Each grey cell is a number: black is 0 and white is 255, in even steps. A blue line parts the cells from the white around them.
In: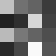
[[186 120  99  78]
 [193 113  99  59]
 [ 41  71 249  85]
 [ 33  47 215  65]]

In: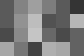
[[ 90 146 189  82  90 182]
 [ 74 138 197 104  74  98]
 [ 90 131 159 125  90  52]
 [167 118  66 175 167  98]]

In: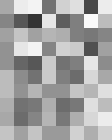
[[168 236 243 114 209 223  72 236]
 [146 230 243 133 209 202  80 161]
 [161 196 161 181 174 127 120 133]
 [196 161 196 154 154 209 174 209]
 [188 146 181 146 146 196 181 223]
 [188 140 114 202 127 108 215 168]
 [174 114 120 174 108 120 223 188]
 [168 108 133 181 120 174 215 236]
 [146 102  87 202 114 127 230 140]
 [133  87  52 230  94 127 250 188]]

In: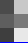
[[ 62 232]
 [ 75 200]
 [ 94 121]]

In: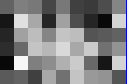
[[  8 247 127 141 176 203 105  22 211]
 [ 22 224 168  37 161  77  37   8 211]
 [ 37 161 189 133 196 189  84  90  98]
 [ 98 127 120  70 120  64  58  77 133]
 [ 45 105 196 183 217 168 203 113 147]
 [ 90  98  64 168 113 196 153 147  84]]

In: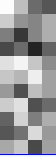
[[224 244 198 140]
 [204 224  80 107]
 [ 99 210 126 174]
 [168 198  73 161]
 [252 190 107  86]
 [198 182 238 161]
 [204 146 133 174]
 [ 86 114 218 153]
 [ 73 107  35  99]
 [153  80 190 161]
 [126  55 133 174]]

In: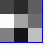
[[251 163 109]
 [ 69  42  95]
 [128  21 191]]

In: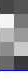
[[140 201]
 [188 153]
 [244 120]
 [ 71  84]
 [105  57]]
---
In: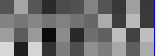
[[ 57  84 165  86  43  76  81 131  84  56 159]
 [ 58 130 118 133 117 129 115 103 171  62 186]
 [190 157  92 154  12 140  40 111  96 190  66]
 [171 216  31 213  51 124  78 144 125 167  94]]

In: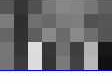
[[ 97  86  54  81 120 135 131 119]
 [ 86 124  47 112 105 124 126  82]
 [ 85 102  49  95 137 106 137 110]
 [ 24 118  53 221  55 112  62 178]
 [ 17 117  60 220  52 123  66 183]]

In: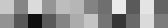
[[100 201 133 219 149 189 182 131 111 234  90 228]
 [123 147  88  15  90 133 172 196 117  54 105 218]]

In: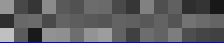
[[ 24 151  72  53 139  89  81 108 106  73  54 129  79  96  46  52]
 [100  47 104 107  73  99  93  89  85  99  96  88  99  84 115 107]
 [ 65 192  91  25 146 143 110 147 157  98  64 109  99 125  78  69]]

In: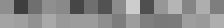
[[126 142  62 111 143 137  70 111  82 140 205  79 151 181 133 174]
 [174 164 160 146 169 153 156 156 142 125 157 127 122 123 158 154]]

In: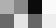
[[250 176 136  11]
 [238 105 228 102]]

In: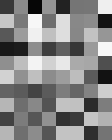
[[239  56 138   6 148  34 117 118]
 [ 19 198 121 247 110 222 136 140]
 [150  88 156 240 192 222 135 194]
 [247  24  28 141  62  96  54 154]
 [ 79 143 190 243 209 232 170 167]
 [ 18 210 145 191 140 157 189  91]
 [206  99  91  68  91 125 101 131]
 [125 182 110 136  83 194 193  43]
 [178  66 124  86 145  49  58 196]
 [116 182 111 140  85 195 194  46]]

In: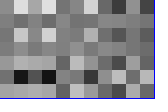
[[ 68 140 222 167 224 116 134 211 104  60 145]
 [117 127 112 130 109 135 115 117 135 133 126]
 [ 92 118 199 136 209 129 123 177 111  85 118]
 [108 124 141 122 135 128 144 122 137 131 118]
 [100 152 177 170 165 101 187 147 108  75 158]
 [184 113  22  82  19 131 121  56 143 189 110]
 [104 163 168 174 167  98 191 154 105  74 171]]
